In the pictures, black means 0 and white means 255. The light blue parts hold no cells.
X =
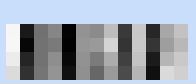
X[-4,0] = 246
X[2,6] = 123
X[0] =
[246, 25, 113, 134, 3, 147, 139, 189, 57, 200, 39, 167, 194]
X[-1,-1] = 208
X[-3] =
[247, 7, 114, 122, 1, 150, 154, 212, 52, 201, 53, 158, 184]
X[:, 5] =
[147, 150, 146, 144]
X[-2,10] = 27
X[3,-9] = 16
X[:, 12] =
[194, 184, 201, 208]

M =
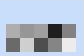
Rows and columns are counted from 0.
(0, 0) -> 174
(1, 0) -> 106
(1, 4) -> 236
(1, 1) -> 207

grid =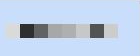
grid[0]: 218
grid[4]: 175
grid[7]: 204

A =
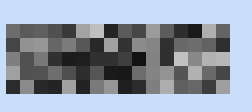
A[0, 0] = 109
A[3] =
[160, 81, 82, 110, 79, 45, 85, 26, 24, 109, 132, 147, 84, 177, 106, 70]
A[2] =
[127, 81, 120, 49, 28, 30, 48, 49, 63, 19, 130, 47, 193, 136, 179, 183]
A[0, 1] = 90
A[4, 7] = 150
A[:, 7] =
[36, 161, 49, 26, 150]
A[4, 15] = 159
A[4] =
[43, 139, 41, 36, 161, 34, 122, 150, 31, 44, 127, 173, 96, 103, 61, 159]
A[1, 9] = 140
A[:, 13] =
[25, 109, 136, 177, 103]
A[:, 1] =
[90, 146, 81, 81, 139]
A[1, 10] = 133
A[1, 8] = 50
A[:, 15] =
[100, 46, 183, 70, 159]
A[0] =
[109, 90, 95, 80, 57, 163, 191, 36, 91, 71, 155, 92, 45, 25, 175, 100]
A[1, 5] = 87
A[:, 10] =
[155, 133, 130, 132, 127]

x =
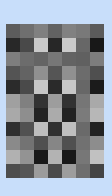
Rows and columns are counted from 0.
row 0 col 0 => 92
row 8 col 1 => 115
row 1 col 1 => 73
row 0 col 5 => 121
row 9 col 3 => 179
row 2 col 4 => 99
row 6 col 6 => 183
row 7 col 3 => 48
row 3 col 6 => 79
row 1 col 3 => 39
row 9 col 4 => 24
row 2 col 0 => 126
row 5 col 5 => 118
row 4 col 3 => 42
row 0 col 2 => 128
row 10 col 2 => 156
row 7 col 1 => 81
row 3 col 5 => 108
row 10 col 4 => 157
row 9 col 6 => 193
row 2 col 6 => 125

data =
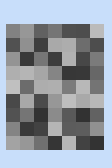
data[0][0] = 130
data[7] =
[132, 57, 66, 181, 92, 93, 145]
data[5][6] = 184
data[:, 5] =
[77, 109, 71, 56, 184, 169, 50, 93, 66]
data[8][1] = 151
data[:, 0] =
[130, 81, 148, 175, 192, 73, 82, 132, 163]
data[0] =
[130, 151, 97, 117, 79, 77, 187]
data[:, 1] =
[151, 144, 57, 181, 108, 168, 117, 57, 151]
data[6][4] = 89
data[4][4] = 123
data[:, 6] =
[187, 77, 123, 103, 116, 184, 98, 145, 51]
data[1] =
[81, 144, 62, 169, 173, 109, 77]
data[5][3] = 151
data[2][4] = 177
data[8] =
[163, 151, 112, 53, 182, 66, 51]
